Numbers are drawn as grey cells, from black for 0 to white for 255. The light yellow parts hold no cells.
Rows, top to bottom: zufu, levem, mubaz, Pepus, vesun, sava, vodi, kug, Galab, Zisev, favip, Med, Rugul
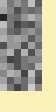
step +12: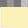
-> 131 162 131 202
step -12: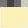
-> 107 56 95 190
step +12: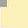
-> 174
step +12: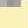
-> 190 162 174
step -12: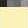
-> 26 107 95 138

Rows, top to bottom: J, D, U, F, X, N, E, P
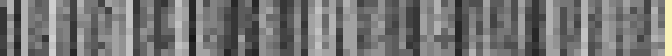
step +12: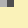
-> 190 91
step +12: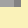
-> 174 174 143
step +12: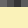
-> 116 91 66 104
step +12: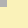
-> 190
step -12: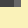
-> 55 55 92

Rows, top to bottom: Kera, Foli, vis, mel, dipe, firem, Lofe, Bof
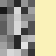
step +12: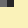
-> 120 51
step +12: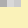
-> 186 228 216
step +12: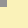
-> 160

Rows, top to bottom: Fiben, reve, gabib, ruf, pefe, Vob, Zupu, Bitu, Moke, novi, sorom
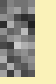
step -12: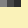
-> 118 60 33
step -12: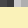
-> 60 47 191 163
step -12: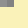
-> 132 118

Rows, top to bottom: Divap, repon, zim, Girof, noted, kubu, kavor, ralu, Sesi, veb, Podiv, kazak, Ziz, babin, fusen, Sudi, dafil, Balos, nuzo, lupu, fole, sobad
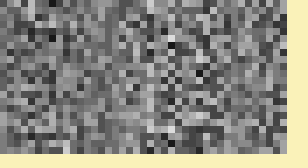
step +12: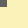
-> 109
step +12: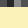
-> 93 52 150 93
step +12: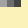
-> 174 121 80
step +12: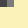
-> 80 136
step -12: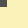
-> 69
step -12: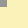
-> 138

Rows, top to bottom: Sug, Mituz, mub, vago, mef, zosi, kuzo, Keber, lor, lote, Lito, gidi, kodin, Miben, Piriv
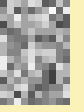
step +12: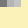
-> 132 192 208
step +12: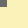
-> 119

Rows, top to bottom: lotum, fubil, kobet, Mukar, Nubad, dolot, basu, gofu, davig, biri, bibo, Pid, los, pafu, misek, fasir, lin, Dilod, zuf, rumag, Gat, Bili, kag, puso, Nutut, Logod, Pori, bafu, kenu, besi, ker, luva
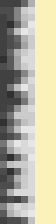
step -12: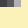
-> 53 78 164
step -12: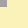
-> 150
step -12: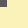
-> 78

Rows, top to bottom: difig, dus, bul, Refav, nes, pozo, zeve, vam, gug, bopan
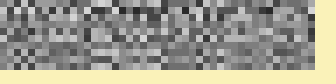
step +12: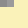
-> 152 167
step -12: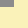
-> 128 128
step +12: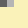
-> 108 193
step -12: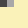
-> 57 156
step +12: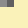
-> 152 108

